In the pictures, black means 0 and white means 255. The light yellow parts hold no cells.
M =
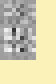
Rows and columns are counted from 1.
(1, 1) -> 166
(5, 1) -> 146
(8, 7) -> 130
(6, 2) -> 171
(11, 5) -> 126
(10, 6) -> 70
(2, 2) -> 193
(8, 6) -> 173
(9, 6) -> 167
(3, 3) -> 144
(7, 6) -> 158
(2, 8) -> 178
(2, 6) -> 111
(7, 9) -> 161
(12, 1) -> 167
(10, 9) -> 224
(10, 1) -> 154
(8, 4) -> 52
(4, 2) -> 208
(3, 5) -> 108
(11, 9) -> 176
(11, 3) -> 122
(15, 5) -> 147
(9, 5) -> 208
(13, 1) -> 159
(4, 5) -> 193
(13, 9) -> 233
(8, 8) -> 206
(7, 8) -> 151
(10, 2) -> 226
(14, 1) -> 158
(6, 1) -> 139
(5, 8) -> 141
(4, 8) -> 183
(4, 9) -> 207

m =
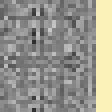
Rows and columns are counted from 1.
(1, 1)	110
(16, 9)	124
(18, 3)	152
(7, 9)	183
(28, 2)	125
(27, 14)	162
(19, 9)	112
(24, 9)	161
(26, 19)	169
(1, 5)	117
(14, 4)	118
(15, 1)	98
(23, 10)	163
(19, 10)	176
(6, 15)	142
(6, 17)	154
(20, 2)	119
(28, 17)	119
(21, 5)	129
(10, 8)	138
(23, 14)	166
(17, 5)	115
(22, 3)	133
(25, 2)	113
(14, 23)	140
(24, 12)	174
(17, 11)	119
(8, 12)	135
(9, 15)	128
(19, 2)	157
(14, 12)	156
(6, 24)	126
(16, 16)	103
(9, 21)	133
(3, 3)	125
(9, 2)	119
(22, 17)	133
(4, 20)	129
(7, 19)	83
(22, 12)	140

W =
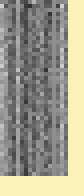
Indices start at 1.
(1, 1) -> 134
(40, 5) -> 152
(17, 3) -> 95
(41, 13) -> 86
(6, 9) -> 108
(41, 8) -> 139
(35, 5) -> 167
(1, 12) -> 81
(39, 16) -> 184
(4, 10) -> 139
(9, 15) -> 130
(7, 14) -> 141
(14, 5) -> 164
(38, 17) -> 122
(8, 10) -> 119
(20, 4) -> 99
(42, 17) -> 128
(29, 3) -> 107
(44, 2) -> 129
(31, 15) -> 113
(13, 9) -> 86
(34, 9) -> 88
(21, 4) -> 86
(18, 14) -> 146
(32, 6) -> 129
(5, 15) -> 130
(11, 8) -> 130
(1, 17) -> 142
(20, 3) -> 83
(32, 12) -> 82
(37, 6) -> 85
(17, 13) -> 108
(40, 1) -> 156
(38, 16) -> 155
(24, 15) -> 117
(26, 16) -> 157
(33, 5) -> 166
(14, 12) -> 102

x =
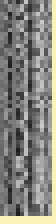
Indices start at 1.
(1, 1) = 109
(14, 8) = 54
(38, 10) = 97
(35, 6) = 53
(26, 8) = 48
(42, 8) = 62
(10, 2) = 110
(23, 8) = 51
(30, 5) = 50
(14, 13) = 175
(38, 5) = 28
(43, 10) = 177
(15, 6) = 123
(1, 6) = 86
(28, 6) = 128
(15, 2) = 100
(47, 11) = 141
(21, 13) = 159
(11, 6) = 115
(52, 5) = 56
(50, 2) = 108
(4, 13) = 97
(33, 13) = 174
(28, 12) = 76
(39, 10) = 113
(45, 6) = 142
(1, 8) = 80
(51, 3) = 39
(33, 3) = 116
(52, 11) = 182
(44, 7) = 193
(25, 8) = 126
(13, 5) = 63
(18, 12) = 84
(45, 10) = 154
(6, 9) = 106
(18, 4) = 118
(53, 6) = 112
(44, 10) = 147

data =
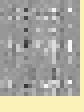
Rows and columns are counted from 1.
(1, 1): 151
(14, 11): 158
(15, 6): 164
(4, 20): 152
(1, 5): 157
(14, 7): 159
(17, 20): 134
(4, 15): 107
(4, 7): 176
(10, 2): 151
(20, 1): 151
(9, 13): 151
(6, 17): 152
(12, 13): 193
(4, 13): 135
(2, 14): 159
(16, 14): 200
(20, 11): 152
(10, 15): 152
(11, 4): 151
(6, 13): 151
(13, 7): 159
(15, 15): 129
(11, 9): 176
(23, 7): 159
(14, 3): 168
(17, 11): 164
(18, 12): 142
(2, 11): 152
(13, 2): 151
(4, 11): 152
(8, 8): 152
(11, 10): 201
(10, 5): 148
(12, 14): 220
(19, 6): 146
